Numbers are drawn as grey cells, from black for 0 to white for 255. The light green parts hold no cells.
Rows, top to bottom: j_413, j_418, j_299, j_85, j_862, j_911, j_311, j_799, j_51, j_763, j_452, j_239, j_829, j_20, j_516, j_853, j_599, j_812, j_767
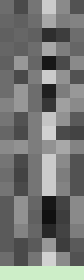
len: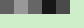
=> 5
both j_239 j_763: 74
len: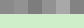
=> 6

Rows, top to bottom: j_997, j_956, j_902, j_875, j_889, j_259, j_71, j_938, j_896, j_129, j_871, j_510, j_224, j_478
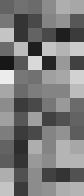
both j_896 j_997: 99
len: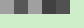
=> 5
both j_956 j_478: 146
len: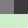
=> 2

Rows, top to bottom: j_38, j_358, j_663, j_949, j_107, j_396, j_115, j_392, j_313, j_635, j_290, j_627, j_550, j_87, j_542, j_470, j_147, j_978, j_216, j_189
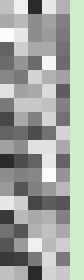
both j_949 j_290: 169
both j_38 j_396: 177
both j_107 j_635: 107
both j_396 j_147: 177

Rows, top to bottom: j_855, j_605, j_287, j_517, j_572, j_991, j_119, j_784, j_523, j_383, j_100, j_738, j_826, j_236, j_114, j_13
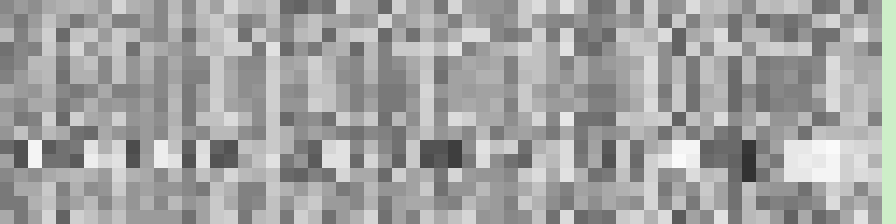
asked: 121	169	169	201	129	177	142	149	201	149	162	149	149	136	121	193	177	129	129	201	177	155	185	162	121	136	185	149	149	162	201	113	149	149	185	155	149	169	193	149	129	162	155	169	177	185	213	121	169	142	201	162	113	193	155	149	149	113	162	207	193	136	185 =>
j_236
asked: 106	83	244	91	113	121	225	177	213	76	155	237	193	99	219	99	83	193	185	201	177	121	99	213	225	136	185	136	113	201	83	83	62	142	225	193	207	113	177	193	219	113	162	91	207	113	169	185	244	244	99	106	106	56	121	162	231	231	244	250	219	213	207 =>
j_100

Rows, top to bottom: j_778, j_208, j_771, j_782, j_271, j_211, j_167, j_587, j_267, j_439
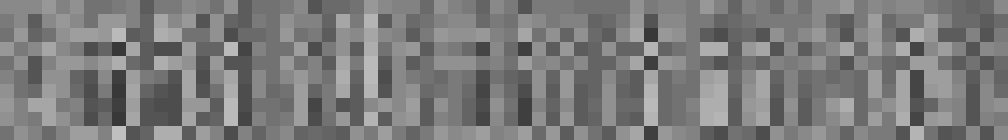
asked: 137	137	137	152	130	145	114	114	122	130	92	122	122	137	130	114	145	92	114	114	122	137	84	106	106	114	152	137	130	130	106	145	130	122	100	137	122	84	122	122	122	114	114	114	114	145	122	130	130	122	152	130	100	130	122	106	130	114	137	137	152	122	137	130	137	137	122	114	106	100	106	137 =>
j_778
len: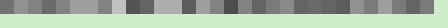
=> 31
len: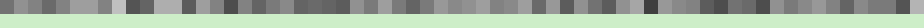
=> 66

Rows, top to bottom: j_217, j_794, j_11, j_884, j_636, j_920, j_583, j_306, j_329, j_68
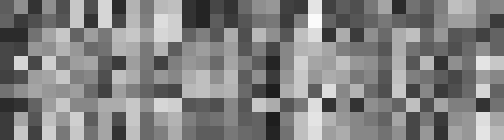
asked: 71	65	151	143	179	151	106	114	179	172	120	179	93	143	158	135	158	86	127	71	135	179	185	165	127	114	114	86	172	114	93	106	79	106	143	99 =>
j_884
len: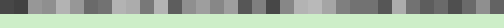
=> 36

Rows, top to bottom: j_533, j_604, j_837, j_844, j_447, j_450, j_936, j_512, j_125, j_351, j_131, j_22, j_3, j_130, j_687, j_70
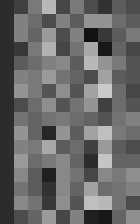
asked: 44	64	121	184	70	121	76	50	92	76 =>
j_533
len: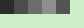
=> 5
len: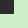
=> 1
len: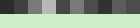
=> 10
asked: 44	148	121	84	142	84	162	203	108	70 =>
j_936
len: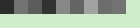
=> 9
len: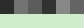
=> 6

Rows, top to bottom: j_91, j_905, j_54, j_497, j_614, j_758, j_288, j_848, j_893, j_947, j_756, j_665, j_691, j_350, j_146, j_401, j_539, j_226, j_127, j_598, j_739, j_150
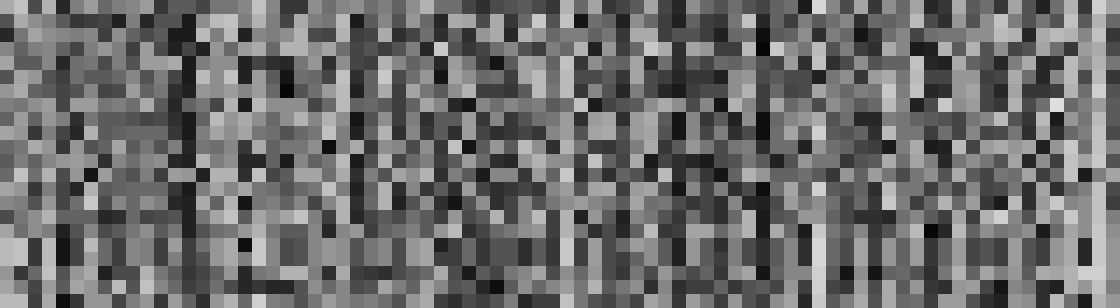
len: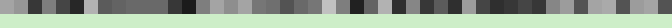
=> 48
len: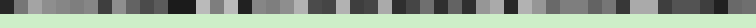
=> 54
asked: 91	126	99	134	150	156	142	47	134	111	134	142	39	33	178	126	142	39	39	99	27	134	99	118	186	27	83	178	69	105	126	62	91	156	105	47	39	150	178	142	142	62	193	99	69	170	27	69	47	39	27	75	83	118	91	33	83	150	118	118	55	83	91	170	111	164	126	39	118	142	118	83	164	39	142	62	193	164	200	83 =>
j_665

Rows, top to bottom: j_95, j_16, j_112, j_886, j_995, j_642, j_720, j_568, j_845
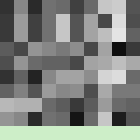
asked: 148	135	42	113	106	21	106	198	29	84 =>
j_845
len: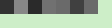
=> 7
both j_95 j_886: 135
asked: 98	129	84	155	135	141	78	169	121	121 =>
j_720

